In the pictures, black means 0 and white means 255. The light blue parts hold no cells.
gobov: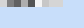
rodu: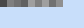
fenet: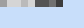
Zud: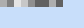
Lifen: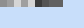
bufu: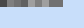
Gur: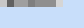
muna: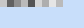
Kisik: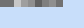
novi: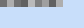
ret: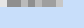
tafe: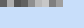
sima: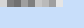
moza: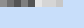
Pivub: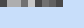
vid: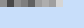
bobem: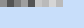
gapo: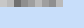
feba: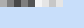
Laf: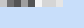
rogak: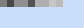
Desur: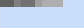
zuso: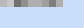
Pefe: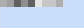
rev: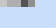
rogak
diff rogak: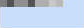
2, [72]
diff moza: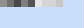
3, [84]

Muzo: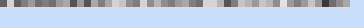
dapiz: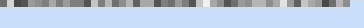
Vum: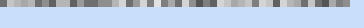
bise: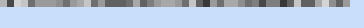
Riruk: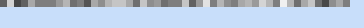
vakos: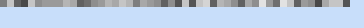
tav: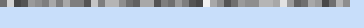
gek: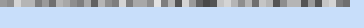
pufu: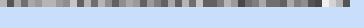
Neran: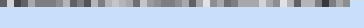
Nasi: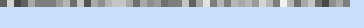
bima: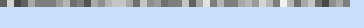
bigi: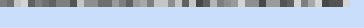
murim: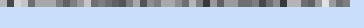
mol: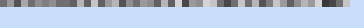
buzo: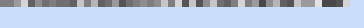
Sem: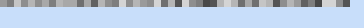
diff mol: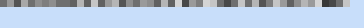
29, [142]
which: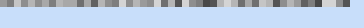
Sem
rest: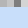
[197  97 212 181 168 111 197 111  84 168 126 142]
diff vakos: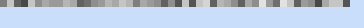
7, [154]
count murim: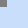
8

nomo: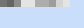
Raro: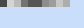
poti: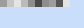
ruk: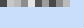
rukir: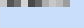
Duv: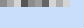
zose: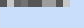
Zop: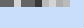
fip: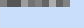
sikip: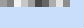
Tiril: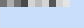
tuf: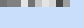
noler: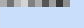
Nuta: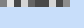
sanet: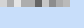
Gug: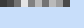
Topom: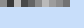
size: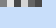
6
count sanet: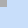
4
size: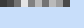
10
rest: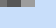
[ 86 199]
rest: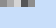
[157 101 212 173 212]
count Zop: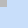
2

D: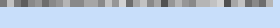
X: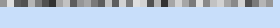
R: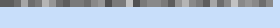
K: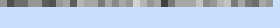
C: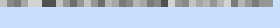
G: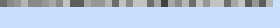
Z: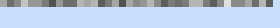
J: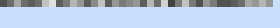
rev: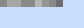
D
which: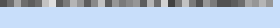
J
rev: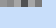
Z
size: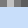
4

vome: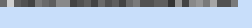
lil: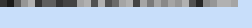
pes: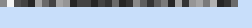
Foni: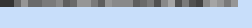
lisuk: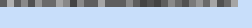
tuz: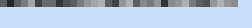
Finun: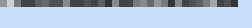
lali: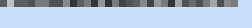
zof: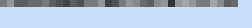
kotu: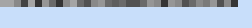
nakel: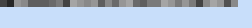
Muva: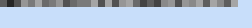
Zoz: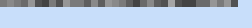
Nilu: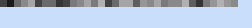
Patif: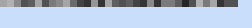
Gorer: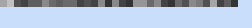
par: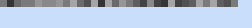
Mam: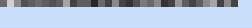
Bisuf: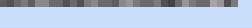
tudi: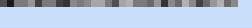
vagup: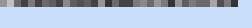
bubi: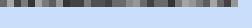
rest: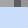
[137 165 122 137 137 177  94  52 122 150 177 150 137]
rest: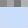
[ 67 106 165 165  94 150 137 165 122 137 137 177  94  52 122 150 177 150
 137]
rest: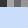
[122  94  67 137  67  52 165  67  81  94 165 122 165  94  81 122]
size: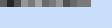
13
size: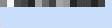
15
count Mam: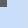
7

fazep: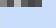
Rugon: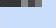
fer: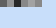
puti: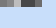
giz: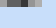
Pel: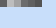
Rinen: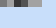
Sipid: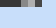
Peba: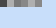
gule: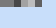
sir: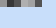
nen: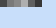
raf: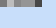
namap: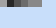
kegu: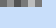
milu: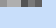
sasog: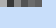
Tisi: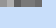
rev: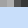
sir
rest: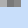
[175 136]
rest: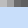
[83]
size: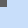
1
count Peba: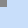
2

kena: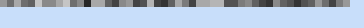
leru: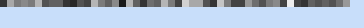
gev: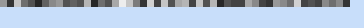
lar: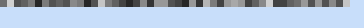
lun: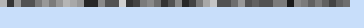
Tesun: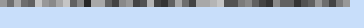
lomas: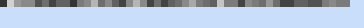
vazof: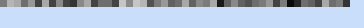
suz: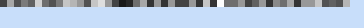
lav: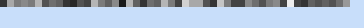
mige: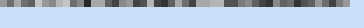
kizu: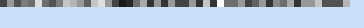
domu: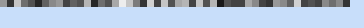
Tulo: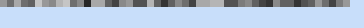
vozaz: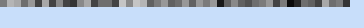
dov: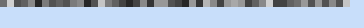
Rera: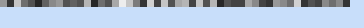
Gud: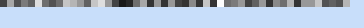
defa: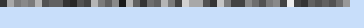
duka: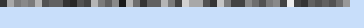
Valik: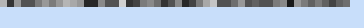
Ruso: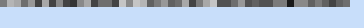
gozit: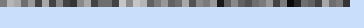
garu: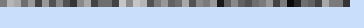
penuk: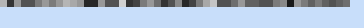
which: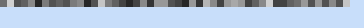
dov
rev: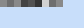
Rera
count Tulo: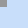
5
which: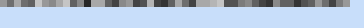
Tesun
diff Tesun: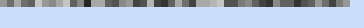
17, [67]

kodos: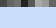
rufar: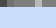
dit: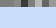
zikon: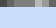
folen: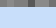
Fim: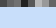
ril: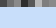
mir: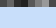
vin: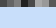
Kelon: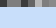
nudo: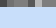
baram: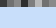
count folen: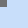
1
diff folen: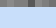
7, [138]
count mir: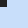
1

